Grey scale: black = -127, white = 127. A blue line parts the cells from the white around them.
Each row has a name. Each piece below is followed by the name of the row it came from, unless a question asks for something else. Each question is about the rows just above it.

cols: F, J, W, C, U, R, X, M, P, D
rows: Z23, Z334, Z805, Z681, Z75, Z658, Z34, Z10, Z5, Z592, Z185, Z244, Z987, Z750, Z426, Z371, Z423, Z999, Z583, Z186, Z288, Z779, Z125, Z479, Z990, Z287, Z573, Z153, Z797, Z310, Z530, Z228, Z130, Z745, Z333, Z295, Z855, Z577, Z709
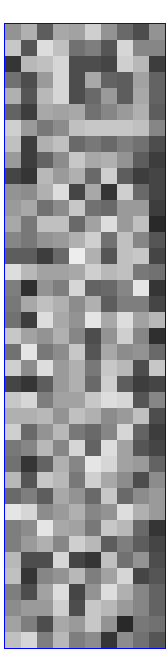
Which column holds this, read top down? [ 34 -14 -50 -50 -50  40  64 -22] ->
U
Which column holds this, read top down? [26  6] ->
X
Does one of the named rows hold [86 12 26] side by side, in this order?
yes
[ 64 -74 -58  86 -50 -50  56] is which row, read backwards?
Z745

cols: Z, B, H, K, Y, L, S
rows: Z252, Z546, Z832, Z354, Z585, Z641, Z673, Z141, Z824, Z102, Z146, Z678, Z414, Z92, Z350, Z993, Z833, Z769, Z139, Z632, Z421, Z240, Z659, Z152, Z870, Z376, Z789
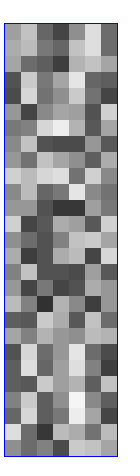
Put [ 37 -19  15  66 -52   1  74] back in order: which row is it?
Z789
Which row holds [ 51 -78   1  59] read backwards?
Z769
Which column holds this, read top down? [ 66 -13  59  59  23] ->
B

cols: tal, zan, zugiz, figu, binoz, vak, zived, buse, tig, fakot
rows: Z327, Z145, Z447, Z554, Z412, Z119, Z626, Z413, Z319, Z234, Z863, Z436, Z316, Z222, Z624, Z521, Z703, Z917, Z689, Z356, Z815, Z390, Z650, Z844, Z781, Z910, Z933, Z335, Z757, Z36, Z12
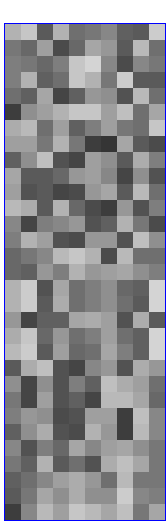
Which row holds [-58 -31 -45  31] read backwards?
Z844
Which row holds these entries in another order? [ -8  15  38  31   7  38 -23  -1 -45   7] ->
Z933
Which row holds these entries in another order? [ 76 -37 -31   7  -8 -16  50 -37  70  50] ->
Z327

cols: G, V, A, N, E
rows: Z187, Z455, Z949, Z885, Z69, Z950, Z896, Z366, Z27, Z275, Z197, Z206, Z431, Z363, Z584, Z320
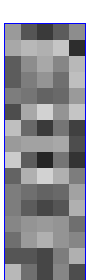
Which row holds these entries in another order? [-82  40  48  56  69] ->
Z455
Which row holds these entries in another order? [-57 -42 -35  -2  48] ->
Z206

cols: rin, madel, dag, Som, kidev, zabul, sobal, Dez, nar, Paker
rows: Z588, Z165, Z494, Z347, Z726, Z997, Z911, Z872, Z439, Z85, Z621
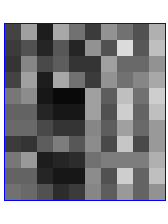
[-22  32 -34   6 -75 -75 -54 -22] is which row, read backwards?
Z911
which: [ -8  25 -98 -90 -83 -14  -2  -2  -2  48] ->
Z439
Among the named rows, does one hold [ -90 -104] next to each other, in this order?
yes

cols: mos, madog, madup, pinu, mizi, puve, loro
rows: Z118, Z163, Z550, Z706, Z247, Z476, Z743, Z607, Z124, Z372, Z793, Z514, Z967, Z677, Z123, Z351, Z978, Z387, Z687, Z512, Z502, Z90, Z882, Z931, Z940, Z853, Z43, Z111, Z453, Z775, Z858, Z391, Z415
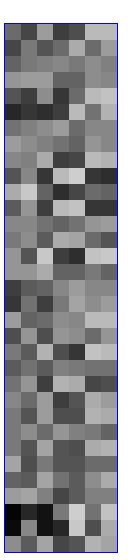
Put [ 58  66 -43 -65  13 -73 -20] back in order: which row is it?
Z247
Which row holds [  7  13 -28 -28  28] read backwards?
Z706
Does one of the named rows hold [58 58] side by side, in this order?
yes
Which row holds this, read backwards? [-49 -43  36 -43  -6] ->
Z43
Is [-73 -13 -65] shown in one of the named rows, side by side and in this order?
yes
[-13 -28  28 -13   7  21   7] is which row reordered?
Z967

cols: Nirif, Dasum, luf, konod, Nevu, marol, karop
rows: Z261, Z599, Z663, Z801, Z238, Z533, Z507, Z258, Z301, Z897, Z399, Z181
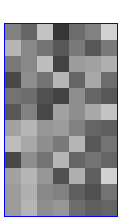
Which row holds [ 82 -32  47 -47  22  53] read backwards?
Z897
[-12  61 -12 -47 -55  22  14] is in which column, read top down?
luf
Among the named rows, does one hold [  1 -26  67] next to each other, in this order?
yes
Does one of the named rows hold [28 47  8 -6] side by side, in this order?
no
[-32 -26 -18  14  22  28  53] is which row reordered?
Z181

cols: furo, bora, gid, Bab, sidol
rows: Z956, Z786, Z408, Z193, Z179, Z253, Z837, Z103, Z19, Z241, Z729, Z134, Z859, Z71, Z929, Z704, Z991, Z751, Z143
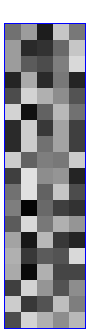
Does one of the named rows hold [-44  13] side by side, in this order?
yes
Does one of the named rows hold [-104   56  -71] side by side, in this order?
yes
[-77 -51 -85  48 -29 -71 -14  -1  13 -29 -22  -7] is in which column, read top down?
gid
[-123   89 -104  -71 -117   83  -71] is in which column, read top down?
bora

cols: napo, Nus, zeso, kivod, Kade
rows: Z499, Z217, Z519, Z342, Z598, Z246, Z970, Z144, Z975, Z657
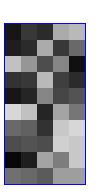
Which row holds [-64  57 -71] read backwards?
Z342
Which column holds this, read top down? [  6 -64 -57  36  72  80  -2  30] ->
kivod
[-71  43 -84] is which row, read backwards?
Z217
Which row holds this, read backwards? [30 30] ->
Z657
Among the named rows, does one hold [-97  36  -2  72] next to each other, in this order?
yes
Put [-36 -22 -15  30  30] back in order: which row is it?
Z657

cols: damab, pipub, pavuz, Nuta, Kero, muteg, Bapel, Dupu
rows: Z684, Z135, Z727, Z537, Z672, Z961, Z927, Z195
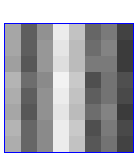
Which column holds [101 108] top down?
Nuta
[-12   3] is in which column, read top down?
Bapel
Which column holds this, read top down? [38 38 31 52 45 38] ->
damab
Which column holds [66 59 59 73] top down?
Kero
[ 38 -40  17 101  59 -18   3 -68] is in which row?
Z961
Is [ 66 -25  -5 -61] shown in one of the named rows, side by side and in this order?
yes
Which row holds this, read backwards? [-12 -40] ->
Z195

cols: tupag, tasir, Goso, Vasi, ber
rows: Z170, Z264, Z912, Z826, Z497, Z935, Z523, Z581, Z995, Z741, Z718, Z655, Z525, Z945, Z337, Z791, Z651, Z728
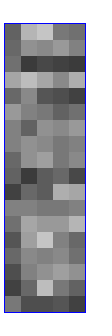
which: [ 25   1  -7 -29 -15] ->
Z935
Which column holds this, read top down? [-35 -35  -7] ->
Goso
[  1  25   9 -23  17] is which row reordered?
Z264

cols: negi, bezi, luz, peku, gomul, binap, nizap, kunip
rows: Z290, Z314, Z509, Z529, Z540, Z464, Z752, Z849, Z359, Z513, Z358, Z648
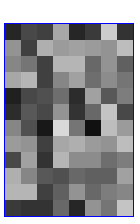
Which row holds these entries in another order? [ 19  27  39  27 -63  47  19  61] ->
Z849
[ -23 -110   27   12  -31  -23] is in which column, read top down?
binap
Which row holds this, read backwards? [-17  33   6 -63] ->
Z529
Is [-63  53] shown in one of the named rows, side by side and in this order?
yes
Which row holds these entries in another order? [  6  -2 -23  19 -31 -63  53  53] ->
Z358
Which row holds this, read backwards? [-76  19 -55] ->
Z464

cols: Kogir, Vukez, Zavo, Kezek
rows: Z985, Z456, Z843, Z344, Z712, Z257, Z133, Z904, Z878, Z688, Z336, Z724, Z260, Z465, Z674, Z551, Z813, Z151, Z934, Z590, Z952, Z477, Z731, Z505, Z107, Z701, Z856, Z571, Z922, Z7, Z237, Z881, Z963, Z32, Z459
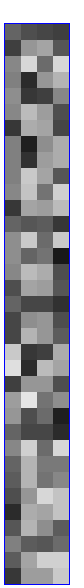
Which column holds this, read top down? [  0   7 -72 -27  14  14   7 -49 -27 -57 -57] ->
Kogir
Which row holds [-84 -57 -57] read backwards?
Z701
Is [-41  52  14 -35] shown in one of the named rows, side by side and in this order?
yes

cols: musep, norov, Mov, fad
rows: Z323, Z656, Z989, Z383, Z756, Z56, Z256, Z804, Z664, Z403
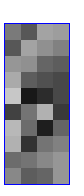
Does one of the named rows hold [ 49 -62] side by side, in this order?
no
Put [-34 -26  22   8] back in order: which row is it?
Z403
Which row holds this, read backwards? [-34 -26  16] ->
Z989
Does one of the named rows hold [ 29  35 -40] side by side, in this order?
no
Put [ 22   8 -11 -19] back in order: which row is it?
Z664

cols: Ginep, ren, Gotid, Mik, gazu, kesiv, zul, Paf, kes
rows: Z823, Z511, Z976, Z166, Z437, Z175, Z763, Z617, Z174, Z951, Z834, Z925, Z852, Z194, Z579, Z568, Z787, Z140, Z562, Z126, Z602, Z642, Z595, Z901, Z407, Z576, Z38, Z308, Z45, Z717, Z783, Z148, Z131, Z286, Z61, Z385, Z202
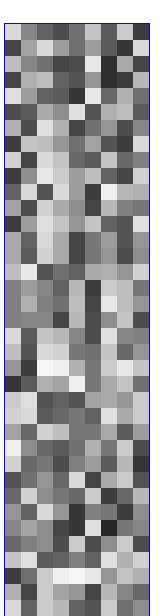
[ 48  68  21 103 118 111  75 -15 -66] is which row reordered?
Z61
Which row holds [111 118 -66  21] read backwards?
Z642
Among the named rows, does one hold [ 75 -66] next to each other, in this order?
yes
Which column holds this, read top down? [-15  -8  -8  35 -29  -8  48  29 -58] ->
kesiv
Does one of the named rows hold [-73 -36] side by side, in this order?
yes
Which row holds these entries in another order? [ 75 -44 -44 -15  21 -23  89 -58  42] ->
Z45
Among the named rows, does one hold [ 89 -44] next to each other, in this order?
yes

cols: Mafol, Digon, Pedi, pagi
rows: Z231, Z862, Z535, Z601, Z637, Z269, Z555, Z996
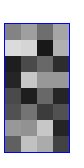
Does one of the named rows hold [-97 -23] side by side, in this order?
yes
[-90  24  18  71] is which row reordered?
Z555
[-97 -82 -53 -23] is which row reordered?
Z535
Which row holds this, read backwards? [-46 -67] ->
Z269

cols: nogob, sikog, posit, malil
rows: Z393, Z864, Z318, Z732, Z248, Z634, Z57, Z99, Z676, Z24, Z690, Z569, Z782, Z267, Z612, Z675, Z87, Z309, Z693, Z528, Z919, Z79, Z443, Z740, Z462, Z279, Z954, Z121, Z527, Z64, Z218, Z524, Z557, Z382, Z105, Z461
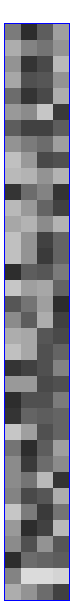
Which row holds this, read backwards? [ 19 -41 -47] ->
Z732
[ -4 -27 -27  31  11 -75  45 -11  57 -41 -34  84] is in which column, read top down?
malil
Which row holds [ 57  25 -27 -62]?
Z569
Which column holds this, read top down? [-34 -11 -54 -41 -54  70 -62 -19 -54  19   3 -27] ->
posit
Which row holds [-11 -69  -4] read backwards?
Z218

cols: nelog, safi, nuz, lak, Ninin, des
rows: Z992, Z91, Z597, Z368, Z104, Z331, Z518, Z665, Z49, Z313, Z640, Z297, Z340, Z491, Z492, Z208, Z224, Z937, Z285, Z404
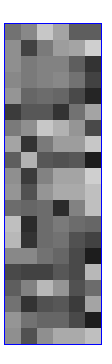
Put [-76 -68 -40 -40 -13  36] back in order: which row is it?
Z331
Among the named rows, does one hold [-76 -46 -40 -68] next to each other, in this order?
yes
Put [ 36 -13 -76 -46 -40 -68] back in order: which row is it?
Z937
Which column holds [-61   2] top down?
safi
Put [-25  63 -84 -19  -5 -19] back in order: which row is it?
Z340

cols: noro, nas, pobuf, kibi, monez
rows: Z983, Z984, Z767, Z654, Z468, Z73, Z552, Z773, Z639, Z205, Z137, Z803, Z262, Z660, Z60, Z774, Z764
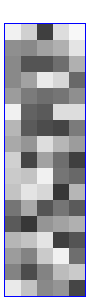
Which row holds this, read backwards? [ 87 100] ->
Z137
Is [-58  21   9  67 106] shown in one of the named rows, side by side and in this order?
no

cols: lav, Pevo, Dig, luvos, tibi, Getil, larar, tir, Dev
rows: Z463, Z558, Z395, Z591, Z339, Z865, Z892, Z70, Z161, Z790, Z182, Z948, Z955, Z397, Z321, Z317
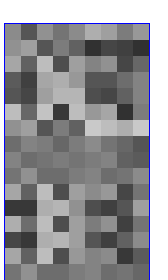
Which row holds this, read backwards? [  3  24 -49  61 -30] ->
Z321
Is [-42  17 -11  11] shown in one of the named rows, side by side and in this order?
yes

